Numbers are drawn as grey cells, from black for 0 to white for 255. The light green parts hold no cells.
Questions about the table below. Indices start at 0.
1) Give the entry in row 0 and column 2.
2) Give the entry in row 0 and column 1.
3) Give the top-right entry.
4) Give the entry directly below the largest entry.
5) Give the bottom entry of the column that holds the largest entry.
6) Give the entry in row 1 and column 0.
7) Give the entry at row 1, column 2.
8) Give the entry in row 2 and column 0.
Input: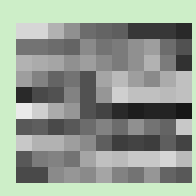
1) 178
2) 214
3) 41
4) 88
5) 73
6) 115
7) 108
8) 178

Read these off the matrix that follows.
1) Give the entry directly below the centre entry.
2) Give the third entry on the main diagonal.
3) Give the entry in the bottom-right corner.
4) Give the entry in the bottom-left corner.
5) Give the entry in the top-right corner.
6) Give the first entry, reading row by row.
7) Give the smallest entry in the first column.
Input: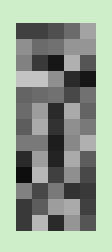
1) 29
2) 22
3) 85
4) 57
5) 163
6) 64
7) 14

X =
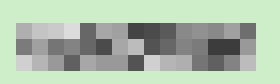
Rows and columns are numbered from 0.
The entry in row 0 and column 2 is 202
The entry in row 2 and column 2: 153
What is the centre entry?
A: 188
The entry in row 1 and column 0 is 123
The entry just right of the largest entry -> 103
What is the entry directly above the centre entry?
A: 68
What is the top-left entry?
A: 175
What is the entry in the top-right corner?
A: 110
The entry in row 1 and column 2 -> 117
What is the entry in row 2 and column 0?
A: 208
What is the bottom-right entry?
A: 188
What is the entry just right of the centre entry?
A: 83
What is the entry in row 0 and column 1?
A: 196

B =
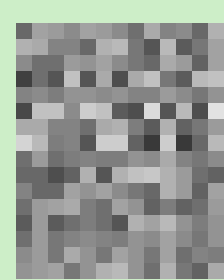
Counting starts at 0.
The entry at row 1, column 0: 177
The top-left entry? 104
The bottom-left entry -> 147
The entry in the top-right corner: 177
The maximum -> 226
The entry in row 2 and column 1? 111
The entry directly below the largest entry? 155
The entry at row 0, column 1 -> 162
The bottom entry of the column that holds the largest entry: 170
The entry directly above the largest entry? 147
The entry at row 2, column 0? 139
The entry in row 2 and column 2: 111
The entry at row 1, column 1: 170

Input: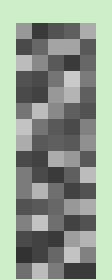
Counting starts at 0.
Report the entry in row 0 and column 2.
82
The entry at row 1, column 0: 74
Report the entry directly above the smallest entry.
74
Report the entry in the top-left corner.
152
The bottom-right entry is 58
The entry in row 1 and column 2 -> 164
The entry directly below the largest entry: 180
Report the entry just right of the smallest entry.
66
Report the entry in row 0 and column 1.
58
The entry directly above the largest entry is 58
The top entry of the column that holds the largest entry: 95
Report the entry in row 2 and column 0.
188
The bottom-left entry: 111
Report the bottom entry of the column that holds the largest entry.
58
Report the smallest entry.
50
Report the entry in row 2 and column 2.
89
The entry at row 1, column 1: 103
